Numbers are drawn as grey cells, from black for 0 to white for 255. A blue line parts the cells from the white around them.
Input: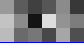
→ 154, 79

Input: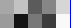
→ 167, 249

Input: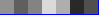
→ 145, 79

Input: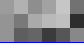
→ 156, 136

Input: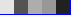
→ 228, 33

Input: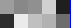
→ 157, 109

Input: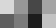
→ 216, 194

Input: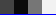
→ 67, 242
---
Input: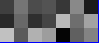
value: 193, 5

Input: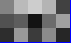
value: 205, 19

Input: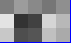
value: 227, 51

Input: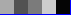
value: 205, 5

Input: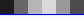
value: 217, 29

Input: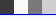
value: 249, 58

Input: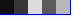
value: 220, 16

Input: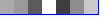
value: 253, 62
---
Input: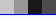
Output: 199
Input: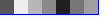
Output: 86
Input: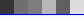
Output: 52
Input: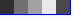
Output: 47
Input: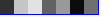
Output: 49
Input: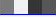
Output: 121
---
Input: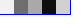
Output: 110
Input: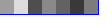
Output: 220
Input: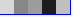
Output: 135
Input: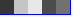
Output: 197
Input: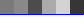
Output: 137
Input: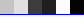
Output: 224
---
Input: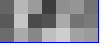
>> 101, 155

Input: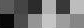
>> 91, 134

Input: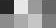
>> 38, 124

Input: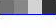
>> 114, 51

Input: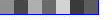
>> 143, 92

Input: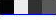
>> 4, 90

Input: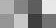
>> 179, 115

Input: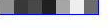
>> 145, 107
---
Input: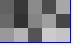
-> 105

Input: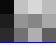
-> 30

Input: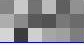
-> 173

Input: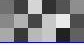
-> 136

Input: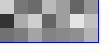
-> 52

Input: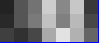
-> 41

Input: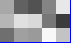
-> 182

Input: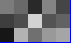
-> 62

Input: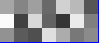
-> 251

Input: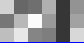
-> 118
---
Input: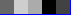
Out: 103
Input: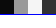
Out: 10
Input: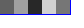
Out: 97
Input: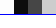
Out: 253
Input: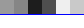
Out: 154
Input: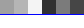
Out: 160
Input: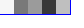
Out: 246
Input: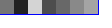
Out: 117
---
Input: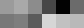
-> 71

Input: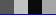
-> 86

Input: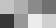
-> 112

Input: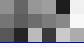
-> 36

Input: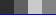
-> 97

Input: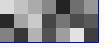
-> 41

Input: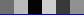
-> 57

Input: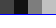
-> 67

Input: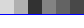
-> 72

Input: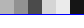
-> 75
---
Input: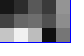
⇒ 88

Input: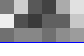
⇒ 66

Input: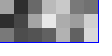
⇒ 201

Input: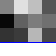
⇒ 224

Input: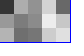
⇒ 146

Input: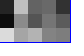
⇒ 99

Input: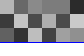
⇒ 124
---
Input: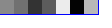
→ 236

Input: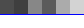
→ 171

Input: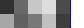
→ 75

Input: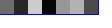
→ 151

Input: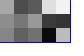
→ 242

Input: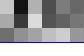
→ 124

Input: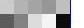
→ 191

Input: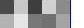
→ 139

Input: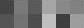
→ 137

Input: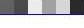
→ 214
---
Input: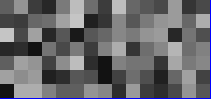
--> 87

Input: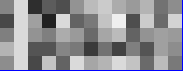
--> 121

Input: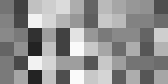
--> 166

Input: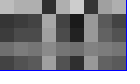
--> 90

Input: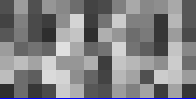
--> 54

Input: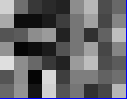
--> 183
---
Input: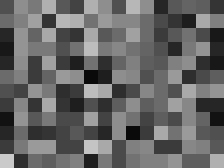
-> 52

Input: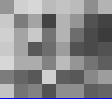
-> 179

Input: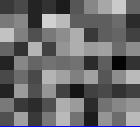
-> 101

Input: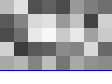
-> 111

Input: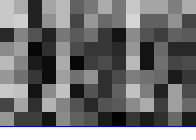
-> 171

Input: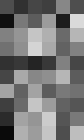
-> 78
